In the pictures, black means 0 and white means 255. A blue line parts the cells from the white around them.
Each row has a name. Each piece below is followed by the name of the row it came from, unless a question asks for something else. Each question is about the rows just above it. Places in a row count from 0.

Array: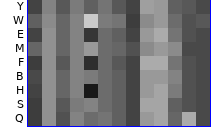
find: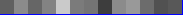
W
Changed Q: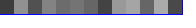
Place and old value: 6, | 96 |
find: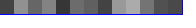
E
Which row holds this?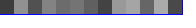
Q
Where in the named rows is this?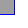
Y, 8
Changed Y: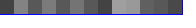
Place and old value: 4, | 96 |

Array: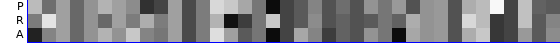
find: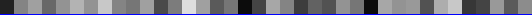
A
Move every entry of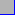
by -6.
| 173 |

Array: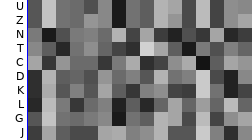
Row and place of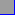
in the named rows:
L, 12
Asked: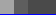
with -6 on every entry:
| 159 |  88 |  68 |  68 |
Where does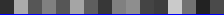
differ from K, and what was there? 15, | 68 |

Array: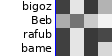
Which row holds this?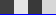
bame
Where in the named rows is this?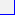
Beb, 3

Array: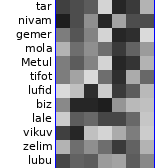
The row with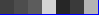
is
tar
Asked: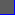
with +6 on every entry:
| 98 |
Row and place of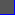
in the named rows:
gemer, 1
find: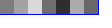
tifot
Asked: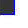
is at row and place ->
Metul, 5
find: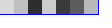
lufid

